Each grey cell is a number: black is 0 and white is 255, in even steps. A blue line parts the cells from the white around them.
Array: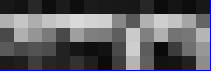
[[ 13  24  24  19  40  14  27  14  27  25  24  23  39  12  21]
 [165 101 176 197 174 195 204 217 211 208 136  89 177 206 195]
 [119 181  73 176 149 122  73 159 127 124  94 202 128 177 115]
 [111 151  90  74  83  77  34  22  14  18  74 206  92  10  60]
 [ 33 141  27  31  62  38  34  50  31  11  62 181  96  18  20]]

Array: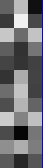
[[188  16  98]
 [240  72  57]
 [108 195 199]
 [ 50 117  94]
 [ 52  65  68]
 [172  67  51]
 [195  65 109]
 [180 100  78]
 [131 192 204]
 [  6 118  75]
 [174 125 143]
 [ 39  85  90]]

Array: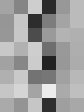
[[152 187 164 133 206  42]
 [164 187 150 198  45 125]
 [179 176 151 199  76 154]
 [153 174 200 177 206 110]
 [152 172 162 135 204  34]
 [161 184 176 201 115 118]
 [170 191 198 213 164 236]
 [159 168 170 148 198  46]]

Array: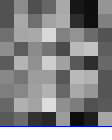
[[ 14 149  82 140  79 103 169  22]
 [ 15 128  82 168 111 162 173  44]
 [107  83 112 166 169 216 129 147]
 [194  94 142  93 139 116  74 185]
 [ 46 104  91 179 145 206 161  88]
 [177  85 136 117 156 156  87 185]
 [150  85 126 135 160 178 103 169]
 [ 81  89 103 176 164 221 143 125]
 [ 30 166  89 107  50  41 156  12]]

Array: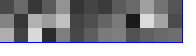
[[115  84  73 105  55  91 147  53  68  59  91 105 160]
 [164  75 131  54 177 156 193  68  78 100 122  26 219]
 [105 110 174  66 217  43 126  71  93 122 126  81  96]]

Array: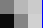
[[184 203 125]
 [133 209  11]]

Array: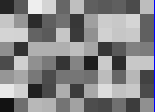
[[ 75 189  37  89 238 212 102 191  95  89  95]
 [213  96 198 150  43  95 113  55 160 204 200]
 [201  96 212 211  99  90 198  58 145 209 198]
 [129 124 143  49 176 176 175 190 165  55  89]
 [200 199  75 207 144 121  52 132  30 203  44]
 [183  65 150 167 120  76 117 118 112 188 102]
 [200  74 232 209  32  73 174  59 168 221 193]
 [ 60 144  18 111 184 179 116 162  77  72 112]]

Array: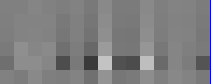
[[130 124 128 128 133 129 126 130 121 137 123 123 137 127 131]
 [129 122 127 131 131 131 121 128 118 140 122 121 139 126 130]
 [130 120 126 131 132 130 119 128 115 143 119 118 142 125 131]
 [127 122 122 143 134 138 112 125 104 155 120 119 150 120 133]
 [124  84 111 141 141 134  77 121  58 195  81  76 190 106 133]
 [131 121 129 124 137 127 125 131 112 147 119 122 141 127 136]]
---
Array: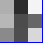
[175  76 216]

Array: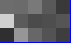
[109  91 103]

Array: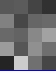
[ 88  71 136 111]

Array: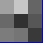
[161  49  57]

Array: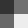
[ 51 237]

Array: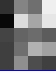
[ 49 220 108 161]

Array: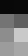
[ 8 95]

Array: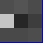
[78 38 77]

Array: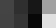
[68 53]
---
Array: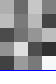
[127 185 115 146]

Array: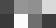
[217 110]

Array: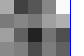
[250 159  34 127]

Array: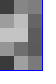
[126 189 196]

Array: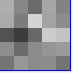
[131 163 104 106 117]

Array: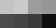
[150  59]

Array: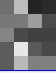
[ 43 157  73  92]
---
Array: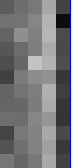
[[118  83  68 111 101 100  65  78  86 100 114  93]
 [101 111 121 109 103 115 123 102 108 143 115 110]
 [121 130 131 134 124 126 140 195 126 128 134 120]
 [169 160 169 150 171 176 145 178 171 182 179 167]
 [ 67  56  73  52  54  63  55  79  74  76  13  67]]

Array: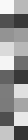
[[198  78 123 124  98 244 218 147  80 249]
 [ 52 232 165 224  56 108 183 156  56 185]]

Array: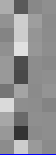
[[140 152 167 218 117 153 153 144 132 146 173]
 [205  51 105 142 164  73  77 225 205 206  89]
 [154 139 143 141 139 141 141 151 149 158 136]
 [139 142 142 132 148 143 137 142 140 139 143]]

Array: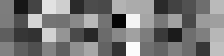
[[130  94 124 125]
 [ 95  54  79  22]
 [ 79  50 213  68]
 [131 210 116 226]
 [ 95 149 114 207]
 [144  74 137  42]
 [167  39 185  76]
 [ 99 107 115  73]
 [ 50 137   5 179]
 [251 161 244 171]
 [112 125 165 170]
 [100  58 120  42]
 [128  27 162  66]
 [109 110  73  81]
 [ 54 127 155 110]
 [192 183 159 186]]

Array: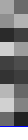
[[106 209 183  51  64 207  42 143 168]
 [ 34 131 103  61  77 157  63 179 106]]

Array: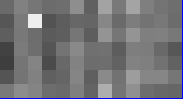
[[121  84  62  66  94  86 106]
 [140 116 117 123 120 122 129]
 [132 129 132 110 109 238 118]
 [109  96  75  85  91  83 108]
 [106 101 104 116  94  93 110]
 [127 133 130 137 118 103 142]
 [100  95 109 112  93 101  96]
 [174 138 110 113 148 135 163]
 [117 114  98  93 118 106 121]
 [144 157 130 126 148 125 164]
 [109 134 127 124 127 115 127]
 [104 134 114 105 128 120 116]
 [102 118  98  87 120 108 110]]

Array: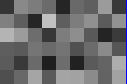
[[ 79  91  94 180 128  53]
 [104  57  90 156  94 137]
 [165 106 117 109  38 124]
 [ 90  30 106  55 193 107]
 [164 109 116 125  94  37]
 [162  33  80 142 125 105]
 [139  90 107  89 144  95]
 [ 99 100 139  36  91 155]
 [162 173  86  59 146  57]]

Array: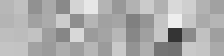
[[196 190 180 183]
 [195 188 186 192]
 [162 194 161 145]
 [155 158 171 169]
 [173 134 204 137]
 [159 216 142 212]
 [182 155 181 231]
 [155 164 161 180]
 [201 183 165 152]
 [147 135 128 178]
 [174 160 149 203]
 [117 198 196 177]
 [114  52 238 217]
 [201 138 198 207]
 [197 193 170 178]
 [170 159 181 161]]

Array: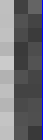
[[192 196 181 191 178 203 181 193 190 191]
 [ 85  82  74  67  81  60  58  75  82  65]
 [ 57  79  78  67  69  83  77  59  68 100]]
